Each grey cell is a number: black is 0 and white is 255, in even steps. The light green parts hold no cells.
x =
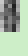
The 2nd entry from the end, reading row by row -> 46
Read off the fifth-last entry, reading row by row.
199
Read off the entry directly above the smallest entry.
60
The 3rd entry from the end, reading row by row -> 116
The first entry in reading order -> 199
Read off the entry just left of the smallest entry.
143
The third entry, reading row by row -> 88
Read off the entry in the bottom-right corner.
170
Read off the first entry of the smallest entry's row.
184
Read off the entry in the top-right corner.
170

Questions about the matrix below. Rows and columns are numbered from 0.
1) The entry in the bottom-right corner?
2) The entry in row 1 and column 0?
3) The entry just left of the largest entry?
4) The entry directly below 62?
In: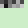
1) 202
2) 186
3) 155
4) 171

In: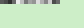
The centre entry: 163
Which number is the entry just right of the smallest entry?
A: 105
